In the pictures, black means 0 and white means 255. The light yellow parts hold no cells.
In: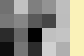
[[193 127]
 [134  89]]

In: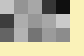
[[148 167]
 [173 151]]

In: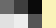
[[ 62  10]
 [237  85]]

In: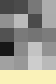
[[ 75 120]
 [187  75]]

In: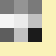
[[148 122]
 [235 192]]

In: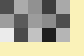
[[171 145]
 [ 90 156]]

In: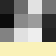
[[109 226]
 [138 155]]
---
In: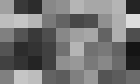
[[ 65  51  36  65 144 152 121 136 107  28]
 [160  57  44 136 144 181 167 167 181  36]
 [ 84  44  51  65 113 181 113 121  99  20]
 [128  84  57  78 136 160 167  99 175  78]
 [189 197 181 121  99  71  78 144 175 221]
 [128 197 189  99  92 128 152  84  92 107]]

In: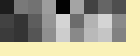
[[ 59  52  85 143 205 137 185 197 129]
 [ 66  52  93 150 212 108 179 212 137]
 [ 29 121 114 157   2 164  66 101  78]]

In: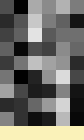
[[131  50  14  28 185   8]
 [162  71  28  35 131  20]
 [117   1  35 147 219  71]
 [ 97   8  78  65 139 103]
 [ 42  50 103 154 212  14]
 [ 78   1 170 139 178 124]
 [ 58 117 192 162 147  42]
 [ 42  84 200 124  97  20]
 [ 65  97 227  90 111 111]]

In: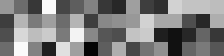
[[152 108  55 250  70  94 130  55  39 159  62  47 210 195 195 189]
 [ 62 181 122 159 108 181  62 136 144 152 210 167 167  78  39 174]
 [108 250 130  31 224 159   4  94 174  70 115 144  17 101 122  86]
 [ 78 216 189 203 122 243 136  86  78 195 203  31  17  39 101  55]]

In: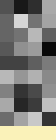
[[ 82  24  46 169]
 [169  38  59 192]
 [129  52  74 144]
 [ 66  66  95 123]
 [101 214 115 163]
 [ 88 144 156   9]
 [184 150 177 137]
 [101 115 184  95]
 [108 163 200  52]]

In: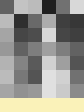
[[165  70  77 216  70  63]
 [187 120  84 224 209 113]
 [179 132  90 209 159  84]
 [187  47 105 172  63  55]
 [152  98 126 159 126  98]
 [165 145 152 224 202 138]
 [ 98 195 187  31 113 216]]

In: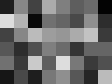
[[221 179   9 113 101  73 143  45]
 [ 22  73  30 120 143  87  38 187]
 [ 30 135  66 171 127  94 107   3]
 [ 87  45  80 127 107  52 101 101]
 [ 66 135 187 157 150 171 194  58]
 [113  58 202  94 221 120  58  80]]

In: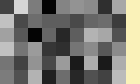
[[161  88   4 102  39  94 179 167  81]
 [193  73 109  94  94  73 102 109  60]
 [ 66 213 124   4 132 147 139  47 167]
 [117  66 147  73 155  26 173  26 173]
 [193 117 155  54  47 117 139  88 139]
 [124  81 179  32 109  39  81  66 187]]
